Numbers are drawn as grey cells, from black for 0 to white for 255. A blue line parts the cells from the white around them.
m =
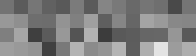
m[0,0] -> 115
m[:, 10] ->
[117, 164, 102, 174]
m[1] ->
[152, 143, 110, 109, 147, 128, 159, 95, 134, 102, 164, 154, 136, 134]
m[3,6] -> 139
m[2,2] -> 63
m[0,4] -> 89
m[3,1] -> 153
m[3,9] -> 93
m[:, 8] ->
[121, 134, 89, 180]
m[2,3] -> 91
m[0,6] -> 90
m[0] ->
[115, 91, 118, 97, 89, 123, 90, 133, 121, 105, 117, 111, 73, 117]
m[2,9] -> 92
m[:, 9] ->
[105, 102, 92, 93]
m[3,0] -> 158
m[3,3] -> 64

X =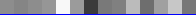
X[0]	141
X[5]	155
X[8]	128
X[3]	150

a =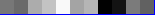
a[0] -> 119
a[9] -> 123
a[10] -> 97

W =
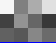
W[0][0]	246
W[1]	[65, 147, 102, 56]
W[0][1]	128
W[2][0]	97

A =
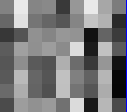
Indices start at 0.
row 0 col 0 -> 130
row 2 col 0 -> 55
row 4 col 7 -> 150
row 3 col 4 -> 139
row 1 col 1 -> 225
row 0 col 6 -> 233
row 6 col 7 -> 172
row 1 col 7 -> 178
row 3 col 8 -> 90
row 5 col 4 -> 193
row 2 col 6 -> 17
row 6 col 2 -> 100
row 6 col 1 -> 173
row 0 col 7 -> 167
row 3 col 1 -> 160
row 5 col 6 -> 98
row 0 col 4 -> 57
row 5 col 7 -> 182
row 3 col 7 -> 194
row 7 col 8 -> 74
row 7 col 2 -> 145
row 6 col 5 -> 116
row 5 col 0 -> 89

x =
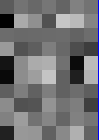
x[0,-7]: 91
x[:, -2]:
[129, 186, 99, 77, 11, 31, 109, 126, 129, 176]
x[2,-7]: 108
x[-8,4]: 108
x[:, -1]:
[115, 133, 109, 61, 187, 180, 94, 62, 117, 99]
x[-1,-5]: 150
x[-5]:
[9, 141, 158, 196, 97, 31, 180]
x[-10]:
[91, 115, 104, 118, 100, 129, 115]
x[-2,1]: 157
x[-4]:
[95, 126, 97, 126, 97, 109, 94]
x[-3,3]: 148
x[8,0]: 129
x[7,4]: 115
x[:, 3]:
[118, 81, 107, 126, 175, 196, 126, 148, 134, 97]

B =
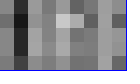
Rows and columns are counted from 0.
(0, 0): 135
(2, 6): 123
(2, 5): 115
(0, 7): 158
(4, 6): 116
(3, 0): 135
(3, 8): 146
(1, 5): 172
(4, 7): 162
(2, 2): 163
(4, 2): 140
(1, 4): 200
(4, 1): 66
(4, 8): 103

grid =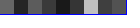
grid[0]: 102
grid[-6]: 58

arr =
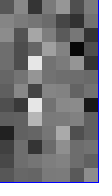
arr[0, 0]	87
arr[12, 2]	101
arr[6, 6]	114
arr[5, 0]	102
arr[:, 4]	[150, 70, 90, 130, 123, 110, 130, 137, 123, 170, 143, 130, 123]
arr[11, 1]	110
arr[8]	[95, 97, 182, 122, 123, 129, 96]
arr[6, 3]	133
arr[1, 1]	123
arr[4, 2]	230
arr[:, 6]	[123, 114, 51, 78, 51, 105, 114, 24, 96, 96, 114, 96, 141]
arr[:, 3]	[122, 107, 126, 160, 114, 114, 133, 114, 122, 118, 107, 126, 122]
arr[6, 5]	99
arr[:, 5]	[79, 49, 119, 8, 149, 109, 99, 139, 129, 79, 109, 109, 89]
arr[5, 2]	149
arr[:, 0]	[87, 133, 140, 110, 110, 102, 95, 79, 95, 33, 64, 72, 87]
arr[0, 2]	52
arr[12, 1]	103
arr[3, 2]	101
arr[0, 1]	136

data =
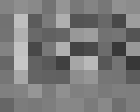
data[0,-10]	132
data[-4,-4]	185
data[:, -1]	[140, 157, 84, 152, 55, 92, 126, 126]
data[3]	[131, 194, 72, 120, 176, 67, 74, 108, 56, 152]
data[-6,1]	176
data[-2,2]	150
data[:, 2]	[137, 91, 105, 72, 98, 100, 150, 121]
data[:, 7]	[119, 104, 114, 108, 87, 118, 122, 137]
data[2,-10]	115
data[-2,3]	124
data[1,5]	84
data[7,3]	126
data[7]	[102, 124, 121, 126, 135, 135, 123, 137, 111, 126]
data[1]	[114, 191, 91, 123, 175, 84, 86, 104, 72, 157]
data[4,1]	198
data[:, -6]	[149, 175, 101, 176, 64, 97, 144, 135]
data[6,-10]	128
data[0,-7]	115

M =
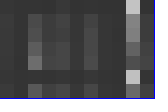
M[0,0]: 54
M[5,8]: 51
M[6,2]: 88
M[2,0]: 57
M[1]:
[58, 52, 74, 60, 66, 54, 66, 54, 52, 131, 60]
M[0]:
[54, 52, 52, 51, 56, 51, 52, 51, 51, 195, 51]
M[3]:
[57, 52, 92, 65, 70, 55, 71, 54, 52, 98, 65]
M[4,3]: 68
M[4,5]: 55
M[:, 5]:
[51, 54, 54, 55, 55, 51, 55]
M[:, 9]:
[195, 131, 127, 98, 78, 192, 105]
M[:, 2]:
[52, 74, 78, 92, 109, 53, 88]
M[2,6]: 71
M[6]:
[58, 52, 88, 64, 70, 55, 70, 54, 52, 105, 64]
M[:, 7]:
[51, 54, 54, 54, 54, 52, 54]
